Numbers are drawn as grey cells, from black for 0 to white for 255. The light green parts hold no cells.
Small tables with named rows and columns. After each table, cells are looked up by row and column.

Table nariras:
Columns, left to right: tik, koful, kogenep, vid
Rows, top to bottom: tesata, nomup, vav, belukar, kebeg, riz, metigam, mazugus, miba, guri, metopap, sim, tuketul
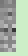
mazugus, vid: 54
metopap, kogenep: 133
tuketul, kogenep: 182
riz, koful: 136
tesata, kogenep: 152
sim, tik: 162
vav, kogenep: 167
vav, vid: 147
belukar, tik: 139
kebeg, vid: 146
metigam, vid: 200
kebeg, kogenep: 173

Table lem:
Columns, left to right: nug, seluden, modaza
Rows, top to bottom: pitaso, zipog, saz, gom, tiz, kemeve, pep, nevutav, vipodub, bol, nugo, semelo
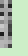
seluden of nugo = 180
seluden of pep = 180
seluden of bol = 174
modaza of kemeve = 100
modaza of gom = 50
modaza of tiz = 147
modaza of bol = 138
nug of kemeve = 138
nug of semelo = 180
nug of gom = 47
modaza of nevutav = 73

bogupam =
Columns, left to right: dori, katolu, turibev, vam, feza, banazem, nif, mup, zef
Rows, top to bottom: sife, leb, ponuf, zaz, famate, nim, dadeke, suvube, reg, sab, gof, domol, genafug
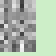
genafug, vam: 94
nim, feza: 164
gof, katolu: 211
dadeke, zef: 133
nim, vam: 205
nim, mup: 185
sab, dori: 219
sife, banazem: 70
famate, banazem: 156
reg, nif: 184
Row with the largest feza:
leb

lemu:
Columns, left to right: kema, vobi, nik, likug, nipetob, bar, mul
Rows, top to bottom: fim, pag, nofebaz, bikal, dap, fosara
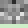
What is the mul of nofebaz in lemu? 116
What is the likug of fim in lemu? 42
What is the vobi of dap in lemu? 171
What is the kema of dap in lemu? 150
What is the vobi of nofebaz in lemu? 124
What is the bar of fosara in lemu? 135
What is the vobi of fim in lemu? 140
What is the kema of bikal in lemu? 209
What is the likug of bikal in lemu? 145
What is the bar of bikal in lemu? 225
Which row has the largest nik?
dap

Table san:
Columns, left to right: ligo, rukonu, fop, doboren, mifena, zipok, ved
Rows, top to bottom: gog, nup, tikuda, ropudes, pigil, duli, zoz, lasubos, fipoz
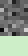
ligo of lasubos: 8
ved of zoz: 122
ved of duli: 94
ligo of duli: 114
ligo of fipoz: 99
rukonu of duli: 113
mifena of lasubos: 98
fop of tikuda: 111

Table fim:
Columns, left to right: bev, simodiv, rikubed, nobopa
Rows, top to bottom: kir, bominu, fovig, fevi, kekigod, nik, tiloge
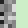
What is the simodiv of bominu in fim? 115
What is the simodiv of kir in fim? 140
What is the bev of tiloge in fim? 127
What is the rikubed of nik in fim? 159
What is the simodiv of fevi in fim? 141
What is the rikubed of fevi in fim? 160
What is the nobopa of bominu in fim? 218
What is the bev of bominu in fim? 140
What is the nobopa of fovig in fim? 218
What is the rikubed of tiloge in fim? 89
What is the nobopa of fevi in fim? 133
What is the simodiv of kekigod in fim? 142
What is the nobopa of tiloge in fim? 137
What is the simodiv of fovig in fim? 113
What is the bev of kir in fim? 35
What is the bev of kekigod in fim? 188
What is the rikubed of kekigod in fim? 213
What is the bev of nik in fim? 32

